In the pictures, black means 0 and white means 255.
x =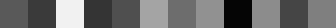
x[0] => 89
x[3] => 52
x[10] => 69

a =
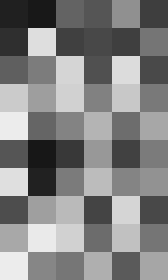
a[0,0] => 32
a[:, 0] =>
[32, 47, 95, 203, 236, 85, 223, 77, 168, 236]
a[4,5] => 167
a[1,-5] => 222
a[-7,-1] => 121
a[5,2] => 56
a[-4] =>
[223, 33, 123, 188, 132, 146]
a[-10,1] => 24
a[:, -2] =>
[144, 63, 220, 200, 109, 65, 132, 213, 193, 90]
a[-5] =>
[85, 23, 56, 152, 65, 123]
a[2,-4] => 213
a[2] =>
[95, 124, 213, 80, 220, 73]
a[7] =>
[77, 159, 186, 68, 213, 72]

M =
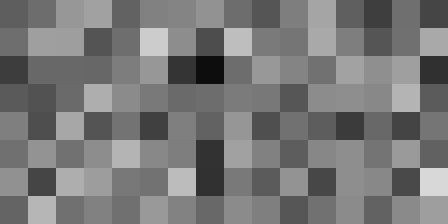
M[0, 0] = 94
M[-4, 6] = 127
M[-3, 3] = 141
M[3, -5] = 140
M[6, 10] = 147
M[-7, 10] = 117
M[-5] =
[90, 82, 106, 174, 139, 121, 106, 109, 123, 120, 86, 140, 142, 136, 180, 91]
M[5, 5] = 136
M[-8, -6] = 126
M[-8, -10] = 132
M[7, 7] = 104
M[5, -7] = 129
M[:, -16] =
[94, 110, 61, 90, 127, 112, 145, 100]
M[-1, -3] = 98
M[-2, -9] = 49
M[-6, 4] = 125
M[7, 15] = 158
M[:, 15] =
[69, 169, 48, 91, 117, 97, 216, 158]
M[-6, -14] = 104
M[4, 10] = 113
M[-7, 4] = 110
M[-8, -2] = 111
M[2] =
[61, 104, 104, 103, 125, 151, 52, 13, 109, 152, 132, 113, 162, 143, 159, 48]
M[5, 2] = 113
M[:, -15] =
[109, 159, 104, 82, 78, 147, 69, 182]
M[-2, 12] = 142
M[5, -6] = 93
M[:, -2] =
[111, 112, 159, 180, 68, 154, 73, 138]
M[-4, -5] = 93
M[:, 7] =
[146, 77, 13, 109, 98, 50, 49, 104]
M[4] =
[127, 78, 167, 84, 115, 64, 127, 98, 150, 79, 113, 93, 59, 104, 68, 117]
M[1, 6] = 141
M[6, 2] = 174
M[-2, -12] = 120

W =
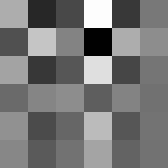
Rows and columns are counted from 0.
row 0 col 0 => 173
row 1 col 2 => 131
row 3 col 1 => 133
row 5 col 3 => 164
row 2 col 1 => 55
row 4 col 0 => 145
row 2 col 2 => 86
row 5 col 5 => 114
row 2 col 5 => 117

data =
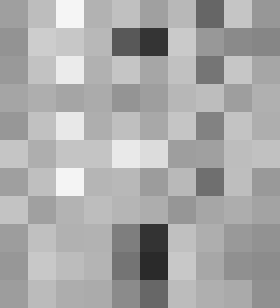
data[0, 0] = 159
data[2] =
[153, 194, 235, 177, 197, 166, 193, 117, 198, 166]
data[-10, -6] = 88
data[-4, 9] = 163
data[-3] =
[157, 192, 177, 178, 126, 51, 192, 174, 153, 146]
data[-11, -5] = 160
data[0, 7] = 102
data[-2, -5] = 42
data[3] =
[165, 174, 165, 171, 148, 158, 183, 189, 158, 176]
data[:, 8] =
[197, 138, 198, 158, 195, 189, 190, 173, 153, 144, 170]
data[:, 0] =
[159, 147, 153, 165, 151, 197, 159, 195, 157, 151, 157]
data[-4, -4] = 150
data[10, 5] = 103
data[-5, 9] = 153
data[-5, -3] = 111
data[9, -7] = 180
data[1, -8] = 199
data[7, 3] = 189
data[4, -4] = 197
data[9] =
[151, 200, 188, 180, 116, 42, 200, 167, 144, 140]
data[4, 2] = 232
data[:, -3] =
[102, 152, 117, 189, 130, 160, 111, 166, 174, 167, 175]
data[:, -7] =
[178, 184, 177, 171, 174, 196, 181, 189, 178, 180, 171]
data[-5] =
[159, 191, 244, 181, 184, 156, 185, 111, 190, 153]
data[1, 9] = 134
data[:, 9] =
[151, 134, 166, 176, 174, 193, 153, 163, 146, 140, 144]

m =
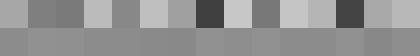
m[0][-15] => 167
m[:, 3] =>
[187, 140]
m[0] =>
[167, 127, 122, 187, 136, 191, 160, 64, 199, 120, 197, 181, 68, 168, 184]
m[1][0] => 140
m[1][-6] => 145
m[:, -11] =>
[136, 140]
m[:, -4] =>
[181, 140]

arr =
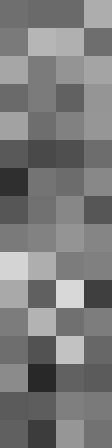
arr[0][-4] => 111
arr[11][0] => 124
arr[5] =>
[89, 73, 79, 109]
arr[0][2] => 106
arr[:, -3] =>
[106, 182, 123, 123, 110, 73, 116, 113, 130, 174, 96, 179, 82, 40, 93, 60]
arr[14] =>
[91, 93, 127, 122]
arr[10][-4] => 169
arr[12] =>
[110, 82, 194, 103]
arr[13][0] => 139
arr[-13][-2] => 97
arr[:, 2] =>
[106, 176, 148, 97, 129, 79, 108, 135, 148, 124, 216, 112, 194, 97, 127, 150]
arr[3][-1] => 149
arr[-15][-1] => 110
